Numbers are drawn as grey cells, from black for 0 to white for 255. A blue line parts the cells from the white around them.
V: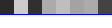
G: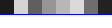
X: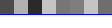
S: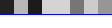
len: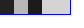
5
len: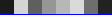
8
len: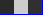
3
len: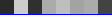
8

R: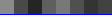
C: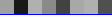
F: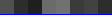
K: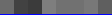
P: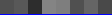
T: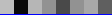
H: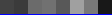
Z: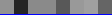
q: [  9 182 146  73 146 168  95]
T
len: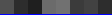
8
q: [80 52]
R
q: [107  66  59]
K
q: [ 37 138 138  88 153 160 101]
Z
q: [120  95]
K
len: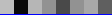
8

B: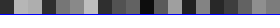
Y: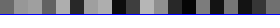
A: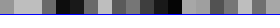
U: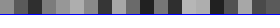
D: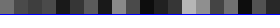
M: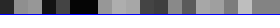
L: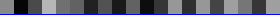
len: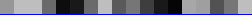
18
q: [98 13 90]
B
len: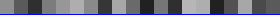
20
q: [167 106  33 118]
U
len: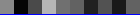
10
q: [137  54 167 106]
U

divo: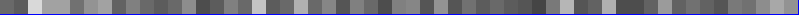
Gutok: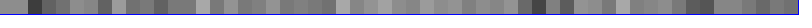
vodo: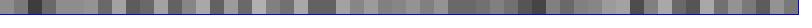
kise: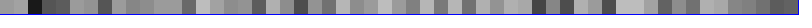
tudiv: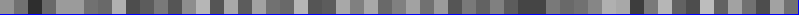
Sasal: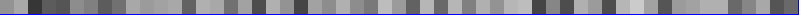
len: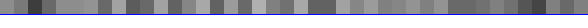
42
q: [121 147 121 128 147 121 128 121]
Gutok

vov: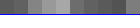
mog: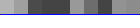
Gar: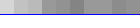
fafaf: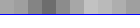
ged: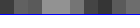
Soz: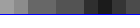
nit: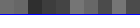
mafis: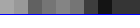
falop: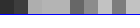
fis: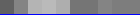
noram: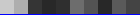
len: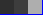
3
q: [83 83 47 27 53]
Soz
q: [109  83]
noram

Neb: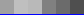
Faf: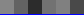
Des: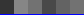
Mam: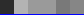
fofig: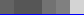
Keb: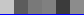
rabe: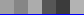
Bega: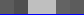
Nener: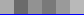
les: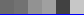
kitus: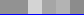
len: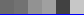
6
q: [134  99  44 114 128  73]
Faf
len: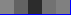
5
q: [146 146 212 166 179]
kitus
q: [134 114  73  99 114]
Des
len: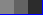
3
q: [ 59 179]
rabe

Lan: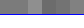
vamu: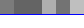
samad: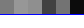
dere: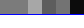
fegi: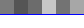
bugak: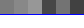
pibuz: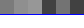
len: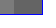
3
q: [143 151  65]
pibuz
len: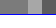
4
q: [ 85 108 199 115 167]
fegi
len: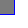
1
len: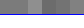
6

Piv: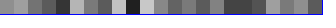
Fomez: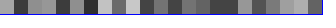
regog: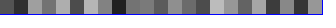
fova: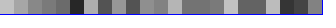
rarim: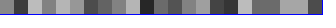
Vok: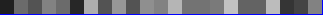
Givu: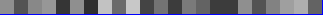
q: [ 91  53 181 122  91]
Piv
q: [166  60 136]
regog
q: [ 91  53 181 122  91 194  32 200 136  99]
Piv
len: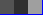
3
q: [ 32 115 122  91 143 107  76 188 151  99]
regog
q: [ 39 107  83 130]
rarim
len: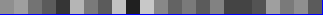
23

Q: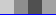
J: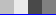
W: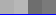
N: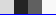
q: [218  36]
N
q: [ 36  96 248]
N

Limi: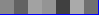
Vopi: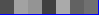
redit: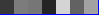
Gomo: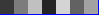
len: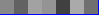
7
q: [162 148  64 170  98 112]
Vopi
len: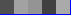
5
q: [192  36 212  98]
Gomo
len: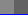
2

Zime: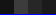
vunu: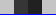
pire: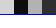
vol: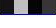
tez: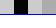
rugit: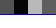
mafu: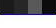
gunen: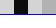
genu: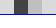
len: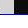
2
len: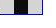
3

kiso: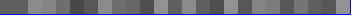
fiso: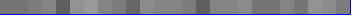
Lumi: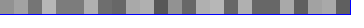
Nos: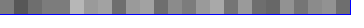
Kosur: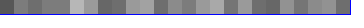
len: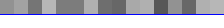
16
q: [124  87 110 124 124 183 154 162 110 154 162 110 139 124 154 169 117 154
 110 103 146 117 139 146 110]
Nos
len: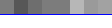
8
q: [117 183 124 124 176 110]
Lumi

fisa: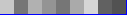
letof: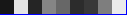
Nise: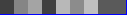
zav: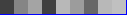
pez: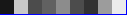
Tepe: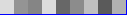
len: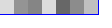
7
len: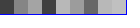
9

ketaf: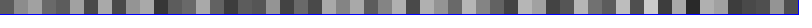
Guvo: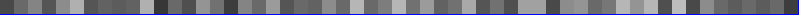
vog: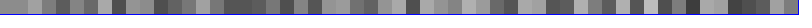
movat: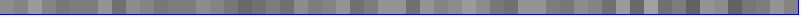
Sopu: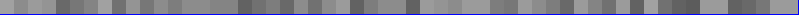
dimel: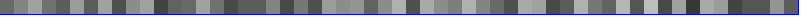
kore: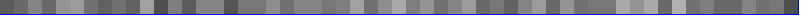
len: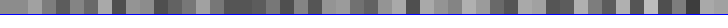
52
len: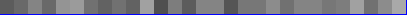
29
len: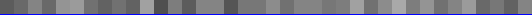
38
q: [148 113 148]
movat
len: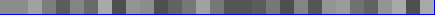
31

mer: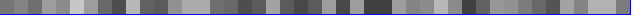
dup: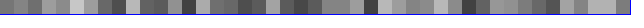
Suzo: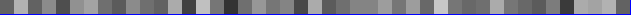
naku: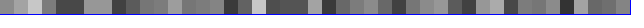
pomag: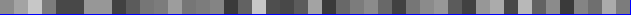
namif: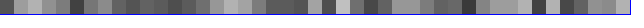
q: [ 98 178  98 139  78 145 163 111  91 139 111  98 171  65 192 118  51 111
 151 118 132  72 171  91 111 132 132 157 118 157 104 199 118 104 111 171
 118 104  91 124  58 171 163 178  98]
Suzo
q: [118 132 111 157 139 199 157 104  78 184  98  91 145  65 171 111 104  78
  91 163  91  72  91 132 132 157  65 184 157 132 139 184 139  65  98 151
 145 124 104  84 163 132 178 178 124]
dup

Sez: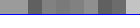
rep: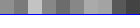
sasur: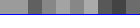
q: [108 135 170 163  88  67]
rep
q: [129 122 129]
Sez
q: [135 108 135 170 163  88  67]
rep
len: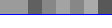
8
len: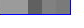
5

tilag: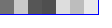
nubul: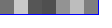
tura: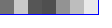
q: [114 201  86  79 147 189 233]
tura
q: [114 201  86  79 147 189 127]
nubul

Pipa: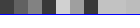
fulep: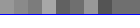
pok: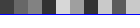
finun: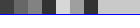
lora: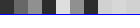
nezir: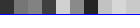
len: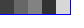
5
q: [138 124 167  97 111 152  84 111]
fulep
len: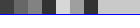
10
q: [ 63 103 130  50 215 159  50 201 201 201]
finun
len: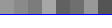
8
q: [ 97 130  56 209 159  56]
Pipa

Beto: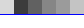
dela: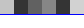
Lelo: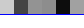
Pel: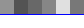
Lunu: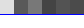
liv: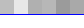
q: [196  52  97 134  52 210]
dela
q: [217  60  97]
Beto
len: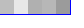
5
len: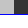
2

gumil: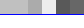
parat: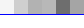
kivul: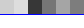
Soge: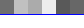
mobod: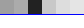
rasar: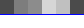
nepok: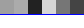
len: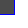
1
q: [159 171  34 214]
nepok
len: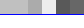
6
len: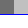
2

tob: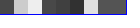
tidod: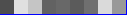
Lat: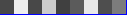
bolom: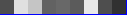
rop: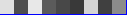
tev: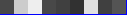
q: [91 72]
rop
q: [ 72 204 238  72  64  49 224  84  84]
tob
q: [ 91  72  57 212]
rop
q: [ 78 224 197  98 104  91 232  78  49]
bolom
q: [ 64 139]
rop
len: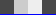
4

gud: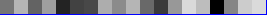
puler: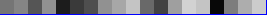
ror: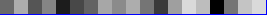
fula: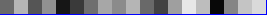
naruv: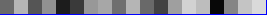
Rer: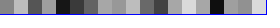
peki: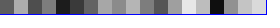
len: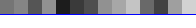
14
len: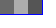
3
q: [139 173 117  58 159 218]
ror
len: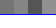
4
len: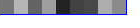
9

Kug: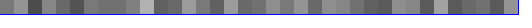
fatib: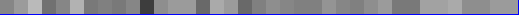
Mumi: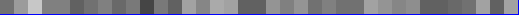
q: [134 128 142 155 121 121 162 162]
fatib
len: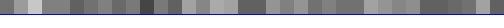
36

